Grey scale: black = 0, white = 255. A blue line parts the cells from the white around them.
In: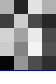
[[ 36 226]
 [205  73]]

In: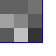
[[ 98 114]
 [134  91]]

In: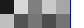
[[216 127]
 [ 83 119]]

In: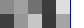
[[160 113]
 [151 198]]

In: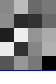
[[187 106]
 [ 42  50]]

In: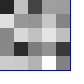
[[193  67]
 [151 148]]

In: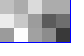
[[172 219]
 [200 156]]
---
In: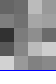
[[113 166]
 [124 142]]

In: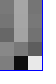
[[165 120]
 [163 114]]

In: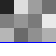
[[149 122]
 [106 144]]

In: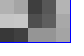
[[199  78]
 [ 64 149]]

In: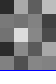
[[115 130]
 [220 135]]

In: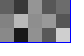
[[185 142]
 [ 24 145]]
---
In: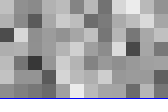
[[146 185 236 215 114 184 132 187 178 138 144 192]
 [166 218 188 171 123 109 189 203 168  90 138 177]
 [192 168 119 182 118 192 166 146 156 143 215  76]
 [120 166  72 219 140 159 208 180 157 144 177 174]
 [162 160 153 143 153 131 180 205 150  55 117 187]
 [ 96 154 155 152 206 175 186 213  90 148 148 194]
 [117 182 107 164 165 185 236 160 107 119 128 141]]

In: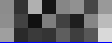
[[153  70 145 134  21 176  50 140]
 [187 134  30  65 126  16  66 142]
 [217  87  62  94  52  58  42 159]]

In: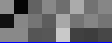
[[134 114 171 110 136  98   5 145]
 [116 133 116 168  93 117 135  16]
 [ 71  61  64 201  87  85 137 137]]

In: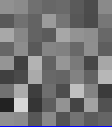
[[138  76  90 106 103 112 139 145]
 [119  75  87 117 155  99 113  89]
 [104 142 147 167  91  99 135 168]
 [ 94 143 104 129 133  89 141 102]
 [167  71 122 150  98 179  65 149]
 [183  99 130 101 104 170  74  64]
 [ 59 131 192  77 111  62 172 113]
 [ 81 162  68 147  94  53 215  34]
 [101  92 115  83 137  87 140 144]]

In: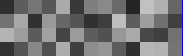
[[102 176 193  37 106 137 127  56 170  87 118  93  47]
 [ 64 112 158  93 190  62  49  85 103 153  49 168 114]
 [114  63  72 170 151  81  93 155  68 161  91 157 180]
 [117 178 182  47  92 149 141  63 172  80 136  85  50]]

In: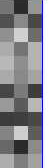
[[149  43 117]
 [ 73 137  80]
 [109 208 144]
 [180 116 171]
 [179 142 184]
 [163 137 170]
 [ 61 123  70]
 [183  91 153]
 [ 73  63  60]
 [ 93 205 132]
 [139  43 104]
 [161 126 173]]

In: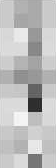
[[202 169 177 202]
 [202 170 166 202]
 [215 152 233 215]
 [218 135 217 218]
 [204 163 179 204]
 [176 152 144 176]
 [200 100 197 200]
 [218  47 219 218]
 [216 189 243 216]
 [200 208 190 200]
 [192 231 178 192]
 [202 118 217 202]]

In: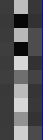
[[ 55 189  60]
 [ 50   7  57]
 [ 77 184  59]
 [ 77   7  62]
 [ 50 215  59]
 [ 67 111  62]
 [ 53 187  57]
 [ 56 215  58]
 [ 51 147  58]
 [ 75 207  59]]
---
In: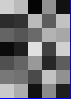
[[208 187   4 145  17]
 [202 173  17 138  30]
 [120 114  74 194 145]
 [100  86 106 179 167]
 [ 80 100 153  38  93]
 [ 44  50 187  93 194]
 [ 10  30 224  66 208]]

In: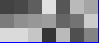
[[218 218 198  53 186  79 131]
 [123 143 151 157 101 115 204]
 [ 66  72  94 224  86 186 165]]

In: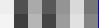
[[244  62 182  68 156 225 133]
 [238  80 170  88 148 217 119]]

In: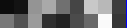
[[120  82 155  47  34  75 104 250  54]
 [ 12  19 148 169 112  69 200 184  61]]

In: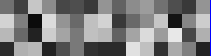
[[211 127  11 219 148 105 192 211  57 105 140 198  19 134 205]
 [184 105  34 205 164 121 192 184  98 164 219 156 232  71 176]
 [113  64 198 140  71  78  57 148  98 140 156 113  78  57 148]
 [ 42 176 184  34  78 121  49  42  42 225 192  49 170 127  34]]

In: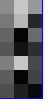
[[140 198 152]
 [126 198  73]
 [120 182  39]
 [100   4 106]
 [ 93   4  66]
 [ 85  18  46]
 [ 79  32  10]]
